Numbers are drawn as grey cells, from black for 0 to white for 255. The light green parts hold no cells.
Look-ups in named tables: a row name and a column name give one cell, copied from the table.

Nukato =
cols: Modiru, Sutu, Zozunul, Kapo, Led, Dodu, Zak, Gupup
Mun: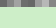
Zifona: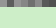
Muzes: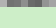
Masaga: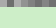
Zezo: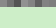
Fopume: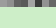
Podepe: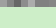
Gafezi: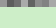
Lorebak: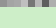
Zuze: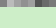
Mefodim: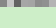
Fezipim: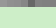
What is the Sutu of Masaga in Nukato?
110
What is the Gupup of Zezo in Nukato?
125
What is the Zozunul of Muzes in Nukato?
118
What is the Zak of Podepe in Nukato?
129
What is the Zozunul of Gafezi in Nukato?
112
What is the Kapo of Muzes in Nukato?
142
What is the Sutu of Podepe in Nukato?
132
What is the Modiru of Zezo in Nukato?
137
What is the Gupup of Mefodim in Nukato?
180
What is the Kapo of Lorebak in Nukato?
191
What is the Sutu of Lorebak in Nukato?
164
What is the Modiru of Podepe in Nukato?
159
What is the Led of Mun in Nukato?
103
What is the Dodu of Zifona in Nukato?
139
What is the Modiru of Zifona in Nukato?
149
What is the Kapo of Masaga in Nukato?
146
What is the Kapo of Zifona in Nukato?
134
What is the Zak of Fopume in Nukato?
146
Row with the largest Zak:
Mun

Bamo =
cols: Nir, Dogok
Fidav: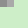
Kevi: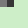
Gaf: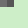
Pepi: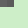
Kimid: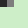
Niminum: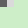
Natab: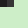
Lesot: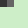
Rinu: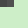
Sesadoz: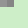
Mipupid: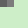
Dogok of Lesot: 101
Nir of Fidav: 142
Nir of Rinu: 70
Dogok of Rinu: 79
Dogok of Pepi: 90
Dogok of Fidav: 169
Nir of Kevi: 121
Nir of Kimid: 40
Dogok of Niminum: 218
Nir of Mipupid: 97
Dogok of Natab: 54
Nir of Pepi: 97
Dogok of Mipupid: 124
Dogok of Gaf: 85

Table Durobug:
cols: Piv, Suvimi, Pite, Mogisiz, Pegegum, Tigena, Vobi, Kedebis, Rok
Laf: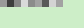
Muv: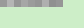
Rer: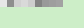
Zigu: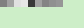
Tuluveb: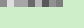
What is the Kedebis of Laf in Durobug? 211
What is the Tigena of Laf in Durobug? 161
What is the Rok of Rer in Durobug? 162
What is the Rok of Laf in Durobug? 162
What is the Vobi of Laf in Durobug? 88
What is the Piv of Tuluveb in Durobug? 141
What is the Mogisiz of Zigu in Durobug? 230
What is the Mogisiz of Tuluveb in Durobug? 166
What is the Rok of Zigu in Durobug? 150
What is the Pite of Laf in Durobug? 135
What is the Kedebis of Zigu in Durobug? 144
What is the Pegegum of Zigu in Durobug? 56
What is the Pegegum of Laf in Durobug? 139
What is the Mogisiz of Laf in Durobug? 217
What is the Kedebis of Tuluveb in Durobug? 144
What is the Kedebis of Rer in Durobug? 158

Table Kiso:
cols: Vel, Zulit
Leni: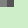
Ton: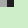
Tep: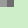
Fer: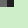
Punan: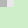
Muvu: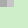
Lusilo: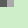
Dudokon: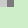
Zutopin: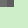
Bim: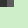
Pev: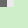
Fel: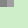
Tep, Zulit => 110
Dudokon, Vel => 203
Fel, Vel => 133
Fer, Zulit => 32
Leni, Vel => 128
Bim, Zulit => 92
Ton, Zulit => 31
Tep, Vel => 155
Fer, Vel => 105
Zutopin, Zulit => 94
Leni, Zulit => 84
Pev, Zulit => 234
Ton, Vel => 168
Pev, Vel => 104
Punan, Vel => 182
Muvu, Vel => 171
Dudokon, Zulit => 123
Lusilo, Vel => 92
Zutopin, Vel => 110
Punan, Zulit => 232
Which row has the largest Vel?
Dudokon

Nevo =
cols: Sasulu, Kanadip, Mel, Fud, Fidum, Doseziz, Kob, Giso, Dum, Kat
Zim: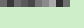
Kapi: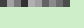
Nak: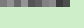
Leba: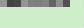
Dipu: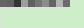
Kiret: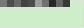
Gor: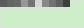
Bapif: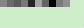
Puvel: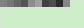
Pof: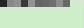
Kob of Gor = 136
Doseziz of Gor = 214
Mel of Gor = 105
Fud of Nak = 148
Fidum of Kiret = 76
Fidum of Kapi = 176
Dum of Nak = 61
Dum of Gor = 96
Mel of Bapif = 91
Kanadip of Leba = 67
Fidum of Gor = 115
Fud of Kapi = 49
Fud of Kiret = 67
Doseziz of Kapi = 159
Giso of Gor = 114
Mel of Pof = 145
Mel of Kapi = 120
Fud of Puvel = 84
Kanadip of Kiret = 77
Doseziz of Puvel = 160
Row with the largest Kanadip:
Kapi

